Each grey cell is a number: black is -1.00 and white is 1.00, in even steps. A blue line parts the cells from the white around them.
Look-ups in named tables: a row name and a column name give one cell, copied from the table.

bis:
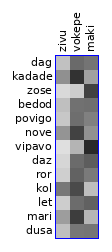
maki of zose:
-0.49
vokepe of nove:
-0.48
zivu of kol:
-0.06
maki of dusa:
-0.08
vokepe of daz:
-0.16
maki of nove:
0.14
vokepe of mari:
-0.52
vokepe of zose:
0.60
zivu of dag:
0.51
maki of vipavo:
-0.68
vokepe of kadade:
-0.61
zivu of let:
0.61
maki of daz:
-0.27
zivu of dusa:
0.50
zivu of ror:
0.62
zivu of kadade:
0.13
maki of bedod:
-0.13
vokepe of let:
-0.15
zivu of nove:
0.16
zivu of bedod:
0.50
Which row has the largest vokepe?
zose

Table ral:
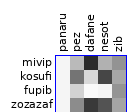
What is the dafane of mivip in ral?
-0.66
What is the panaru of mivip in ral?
0.92
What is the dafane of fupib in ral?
0.96
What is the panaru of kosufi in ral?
0.92
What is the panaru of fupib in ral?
0.92
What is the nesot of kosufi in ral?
-0.45
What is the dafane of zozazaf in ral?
-0.55
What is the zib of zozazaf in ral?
0.29
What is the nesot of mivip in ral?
0.39
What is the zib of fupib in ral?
0.16
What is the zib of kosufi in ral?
0.31
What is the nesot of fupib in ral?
0.92
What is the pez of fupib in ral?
0.65
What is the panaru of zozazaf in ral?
0.92
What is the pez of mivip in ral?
0.46
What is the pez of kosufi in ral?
-0.09
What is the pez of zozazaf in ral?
0.10

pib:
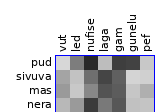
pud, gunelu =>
-0.48
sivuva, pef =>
0.63
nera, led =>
0.21
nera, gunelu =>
0.51
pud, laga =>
0.48
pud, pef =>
0.57
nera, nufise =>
-0.54
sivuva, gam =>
-0.25
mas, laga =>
-0.35
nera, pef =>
0.54
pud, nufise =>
-0.68
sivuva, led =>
0.52
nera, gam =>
-0.32
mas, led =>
0.57
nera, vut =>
0.44
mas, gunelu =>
0.55
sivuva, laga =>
-0.46
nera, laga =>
-0.05
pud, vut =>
0.69

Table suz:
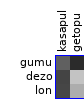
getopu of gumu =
-0.66
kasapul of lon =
-0.45
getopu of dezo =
0.53
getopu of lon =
0.36
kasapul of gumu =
-0.25
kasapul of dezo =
-0.47

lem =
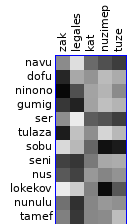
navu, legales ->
0.74
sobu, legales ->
0.44
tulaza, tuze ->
0.44
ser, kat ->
-0.27
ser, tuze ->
-0.51
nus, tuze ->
0.15
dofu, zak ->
-0.70
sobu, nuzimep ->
-0.87
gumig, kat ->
0.27
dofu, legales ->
0.32
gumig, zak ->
-0.57
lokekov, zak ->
0.84
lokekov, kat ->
0.01
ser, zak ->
0.11
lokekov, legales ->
0.60

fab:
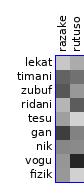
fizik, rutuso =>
0.64
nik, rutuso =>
0.08
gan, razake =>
-0.51
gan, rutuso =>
0.02
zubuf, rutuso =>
0.19
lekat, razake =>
0.56
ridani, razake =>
0.42
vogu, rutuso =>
-0.71
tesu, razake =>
0.25
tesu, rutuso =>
0.65

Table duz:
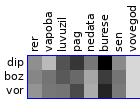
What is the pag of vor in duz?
-0.42
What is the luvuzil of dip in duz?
-0.35
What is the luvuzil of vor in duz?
-0.09
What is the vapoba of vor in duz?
-0.07
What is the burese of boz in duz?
-0.53
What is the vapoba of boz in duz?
-0.09
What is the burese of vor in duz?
-0.72
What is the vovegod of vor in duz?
0.69
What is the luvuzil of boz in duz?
-0.30
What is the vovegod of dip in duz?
0.69
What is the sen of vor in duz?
-0.04
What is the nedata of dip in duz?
-0.07
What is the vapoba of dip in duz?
0.46
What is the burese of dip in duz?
-1.00
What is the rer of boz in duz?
0.05
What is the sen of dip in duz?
0.08
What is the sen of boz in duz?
-0.08
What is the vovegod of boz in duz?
0.69
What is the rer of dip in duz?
0.12
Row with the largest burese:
boz

